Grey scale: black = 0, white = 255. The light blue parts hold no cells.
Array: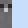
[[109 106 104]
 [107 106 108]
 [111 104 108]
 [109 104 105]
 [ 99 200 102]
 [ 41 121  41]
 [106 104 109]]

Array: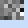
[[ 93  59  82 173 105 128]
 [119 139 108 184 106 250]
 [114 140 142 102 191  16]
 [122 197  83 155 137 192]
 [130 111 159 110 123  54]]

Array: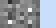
[[107 118 107 125 131 133 115  77 122  95]
 [120 130 245 157 115  84 124 204 125 102]
 [121 116  73  96 151 179 117 147 145 113]
 [146 163  80 111 140  88 142  99 115  80]
 [128 110 116  95 140 141 136 245 125 131]
 [135 143 169 121 175 127 131 148 137 107]
 [130 134  45  96  98 150 138 140 113 109]]

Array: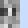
[[191 222 112 180 190]
 [131 180 159 145 153]
 [143 179 155 140 175]
 [ 58  91 217  63 168]
 [ 56  73 229  51 142]
 [114 168 176 127 147]
 [115 189 140 152 157]]

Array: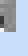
[[243 146 134 134]
 [ 93 128 146 139]
 [ 56 142 134 146]
 [ 59 141 134 141]
 [136 137 136 142]
 [154 141 134 143]
 [132 133 136 135]
 [164 150 143 137]]

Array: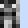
[[ 21 204 157  25  71]
 [ 53 205 192  51 138]
 [ 76 137 131  80 159]
 [  5  62  73  11 190]
 [ 78 138 132  81 152]
 [230  81  74 227 162]
 [ 28  73  31  30 189]]

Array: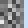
[[115 132 148  73 166 117]
 [233 129  54 144  97 139]
 [149  87 204  72 100 122]
 [ 65 125 177  77 178 117]
 [119 115  71 184 133 148]
 [135 127 206 135  73 124]
 [102 103 158  71 166 122]]

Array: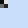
[[107  36]
 [ 11 225]]
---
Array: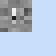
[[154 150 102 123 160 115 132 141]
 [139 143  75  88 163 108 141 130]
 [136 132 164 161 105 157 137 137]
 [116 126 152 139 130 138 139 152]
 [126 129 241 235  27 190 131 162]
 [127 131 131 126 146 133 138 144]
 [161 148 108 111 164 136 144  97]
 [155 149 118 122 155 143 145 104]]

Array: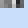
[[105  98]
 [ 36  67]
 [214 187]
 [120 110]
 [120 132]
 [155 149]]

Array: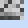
[[112 216  68 161 203]
 [208 114 210 185  80]
 [196 179 210 160  79]
 [ 68 192 195 141  62]
 [175  68 201 126  77]
 [198 204  76 150  64]]

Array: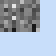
[[148  96  83 124 105 132 124 180]
 [ 95 137  72  80  84 135  22  27]
 [128  97 135 130 101  87 129 120]
 [127 111 134 133 117 139  98 133]
 [187 102  61  97  98 167 138 135]
 [119 129 109 119 126 121 119 119]
 [125 229 136  86 223  77  85  23]
 [120 119 106 117 101 121 129 116]
 [132 177  65 150  98 166 145  62]
 [109 128 124 127 111 124  79 122]]

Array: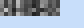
[[ 68  66 137  85]
 [101  99  78 108]
 [ 84  70  98  66]
 [133 118  73 133]
 [138 152  43 154]
 [ 64  67  57  48]
 [ 48  36 130  34]
 [ 87  74  99  95]
 [ 78  69  65  84]
 [109 103  88 128]
 [185 176 105 181]
 [ 61  64  36  63]
 [130 108 109 120]
 [ 64  61 194  64]
 [147 132 105 151]]

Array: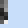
[[133 139 155  59  36 237]
 [ 87 103  42  30  63  94]]
